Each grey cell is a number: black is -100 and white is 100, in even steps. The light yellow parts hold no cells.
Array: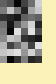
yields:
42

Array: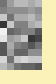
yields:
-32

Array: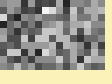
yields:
-39

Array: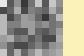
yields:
23

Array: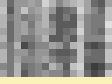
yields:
41

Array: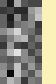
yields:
9
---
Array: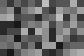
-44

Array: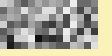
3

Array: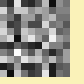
-10

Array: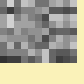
52

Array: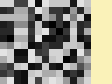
56

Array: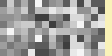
-29
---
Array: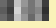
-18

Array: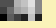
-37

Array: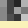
16

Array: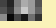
-48

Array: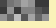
-44

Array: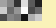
27

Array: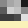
7
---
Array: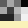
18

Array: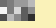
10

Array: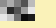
-13

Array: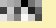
3

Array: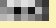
-6

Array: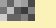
-21

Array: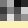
-16

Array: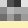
-14

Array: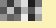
-9
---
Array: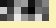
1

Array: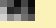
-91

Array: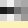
32

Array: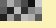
59

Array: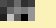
-51

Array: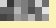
-14

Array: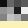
-30

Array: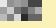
-46
